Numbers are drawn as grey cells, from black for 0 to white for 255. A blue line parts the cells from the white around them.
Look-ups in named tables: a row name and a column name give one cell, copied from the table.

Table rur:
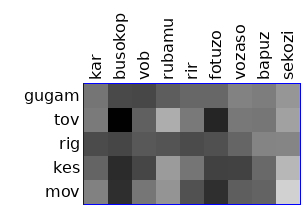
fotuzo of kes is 65
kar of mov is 129
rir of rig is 75
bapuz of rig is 132
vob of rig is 88
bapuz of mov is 99
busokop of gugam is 73
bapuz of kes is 105
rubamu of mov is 148
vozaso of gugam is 130
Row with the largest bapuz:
rig

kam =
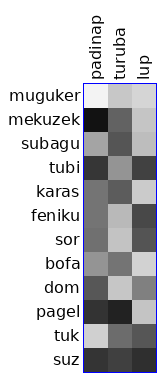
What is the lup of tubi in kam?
65
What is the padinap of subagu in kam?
164
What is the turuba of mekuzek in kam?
98
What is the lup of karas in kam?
203
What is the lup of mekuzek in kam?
197
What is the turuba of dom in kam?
198
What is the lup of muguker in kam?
213
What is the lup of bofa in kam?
210
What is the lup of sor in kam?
84
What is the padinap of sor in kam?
112
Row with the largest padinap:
muguker

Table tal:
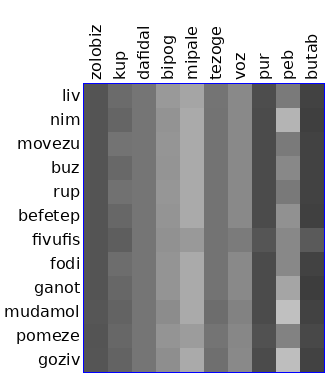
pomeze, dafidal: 117
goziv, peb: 190
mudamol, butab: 66
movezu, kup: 115
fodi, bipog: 148
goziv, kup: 99
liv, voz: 137
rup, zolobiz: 84
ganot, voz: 137
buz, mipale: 170
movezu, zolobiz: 84
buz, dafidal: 117
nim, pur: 75
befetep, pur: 75
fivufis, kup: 94
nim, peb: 180
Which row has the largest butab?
fivufis

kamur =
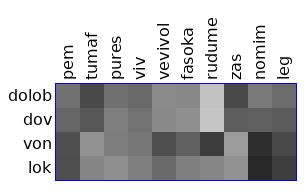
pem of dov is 102
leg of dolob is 108
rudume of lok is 134
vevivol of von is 79
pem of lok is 78
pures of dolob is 112
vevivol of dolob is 139
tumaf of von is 146
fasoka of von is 96
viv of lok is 127
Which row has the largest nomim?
dolob

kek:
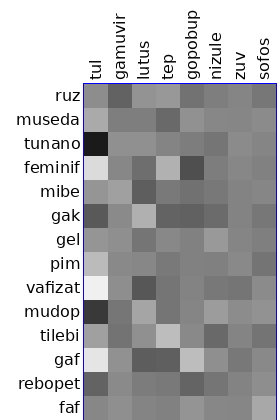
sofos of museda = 139
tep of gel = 136
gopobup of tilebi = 137
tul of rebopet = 99
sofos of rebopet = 142
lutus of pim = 135
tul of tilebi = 160
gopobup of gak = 97
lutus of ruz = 147
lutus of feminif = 110
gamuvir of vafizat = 142
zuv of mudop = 140
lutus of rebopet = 124
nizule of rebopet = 117
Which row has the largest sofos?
faf

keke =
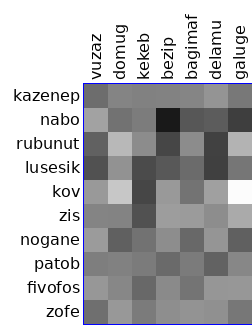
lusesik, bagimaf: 107
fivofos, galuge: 151
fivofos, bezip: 138
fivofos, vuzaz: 151
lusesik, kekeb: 75
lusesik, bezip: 88
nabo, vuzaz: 162
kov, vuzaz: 153
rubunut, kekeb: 140
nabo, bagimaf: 87
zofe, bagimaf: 147
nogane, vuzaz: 155
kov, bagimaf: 115
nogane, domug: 96
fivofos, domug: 135
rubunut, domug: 184
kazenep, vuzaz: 109
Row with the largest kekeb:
rubunut

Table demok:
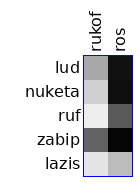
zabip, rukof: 99
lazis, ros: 188
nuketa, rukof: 208
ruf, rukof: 238
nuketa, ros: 15
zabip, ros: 5
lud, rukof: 168
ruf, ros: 89
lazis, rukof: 229
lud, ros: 17

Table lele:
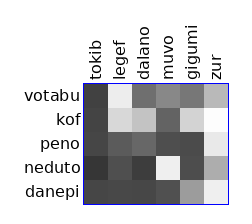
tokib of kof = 68
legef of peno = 91
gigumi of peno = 75
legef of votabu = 237
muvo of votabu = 136
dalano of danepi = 71

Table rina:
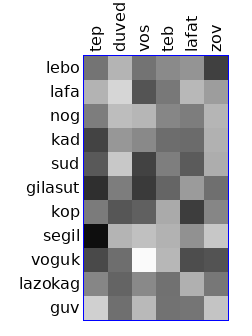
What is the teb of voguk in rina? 183
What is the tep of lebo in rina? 116
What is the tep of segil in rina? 14
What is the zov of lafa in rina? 157
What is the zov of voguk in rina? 83
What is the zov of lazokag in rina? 119
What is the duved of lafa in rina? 214
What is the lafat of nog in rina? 125
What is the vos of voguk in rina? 250
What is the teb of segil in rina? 178
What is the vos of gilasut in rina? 58
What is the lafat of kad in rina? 107
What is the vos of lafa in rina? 84
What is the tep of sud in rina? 89
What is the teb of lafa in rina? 120
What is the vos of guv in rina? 185

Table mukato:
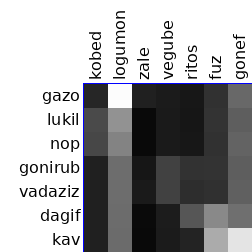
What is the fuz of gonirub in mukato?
51
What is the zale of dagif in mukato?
10
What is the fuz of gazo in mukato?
49
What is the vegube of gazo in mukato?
27
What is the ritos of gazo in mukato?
23
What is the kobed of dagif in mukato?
32
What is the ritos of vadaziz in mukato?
45
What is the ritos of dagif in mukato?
86
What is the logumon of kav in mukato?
107
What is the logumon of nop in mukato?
131
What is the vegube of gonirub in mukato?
65
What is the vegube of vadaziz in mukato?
65
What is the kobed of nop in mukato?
71
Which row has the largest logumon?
gazo

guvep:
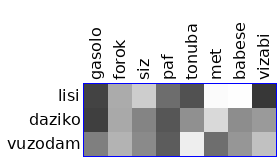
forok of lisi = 171
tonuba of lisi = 81
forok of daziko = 169
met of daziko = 217
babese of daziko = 141
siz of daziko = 132

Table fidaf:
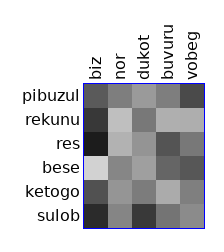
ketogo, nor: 149
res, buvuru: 84
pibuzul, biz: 90
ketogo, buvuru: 171
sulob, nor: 133
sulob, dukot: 57
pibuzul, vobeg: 74
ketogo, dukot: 124
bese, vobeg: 87
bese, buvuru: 101
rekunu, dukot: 120
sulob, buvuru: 116
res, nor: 178
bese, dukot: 159
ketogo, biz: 81
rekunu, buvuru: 175
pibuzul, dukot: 154
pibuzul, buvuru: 126
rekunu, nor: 191
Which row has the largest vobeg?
rekunu

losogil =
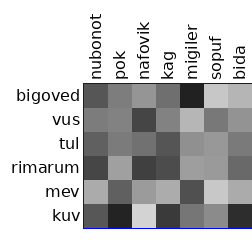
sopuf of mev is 200
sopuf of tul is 152
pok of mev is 96
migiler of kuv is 118
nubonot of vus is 124
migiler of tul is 144
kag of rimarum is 76
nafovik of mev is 155
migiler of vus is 182
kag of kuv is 58
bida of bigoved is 181
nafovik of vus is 69
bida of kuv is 45
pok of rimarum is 160
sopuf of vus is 120
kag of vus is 130
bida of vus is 147
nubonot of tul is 96

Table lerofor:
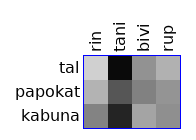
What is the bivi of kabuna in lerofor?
164
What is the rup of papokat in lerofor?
148
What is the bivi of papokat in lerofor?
129
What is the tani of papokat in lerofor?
86
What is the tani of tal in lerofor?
10
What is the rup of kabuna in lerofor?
143
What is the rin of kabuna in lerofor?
131
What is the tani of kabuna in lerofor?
36
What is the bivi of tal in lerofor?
146
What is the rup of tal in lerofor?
177
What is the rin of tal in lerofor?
208
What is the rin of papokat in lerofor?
179
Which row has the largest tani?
papokat

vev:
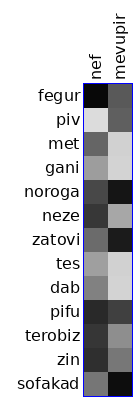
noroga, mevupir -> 21
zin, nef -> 47
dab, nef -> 129
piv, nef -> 220
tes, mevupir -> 209
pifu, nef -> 41
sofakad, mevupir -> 13
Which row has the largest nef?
piv

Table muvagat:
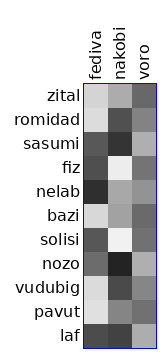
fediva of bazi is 216
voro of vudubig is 134
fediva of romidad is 220
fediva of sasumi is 88
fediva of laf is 76
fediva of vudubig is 219
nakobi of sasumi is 52
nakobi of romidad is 80
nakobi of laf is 66
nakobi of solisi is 241

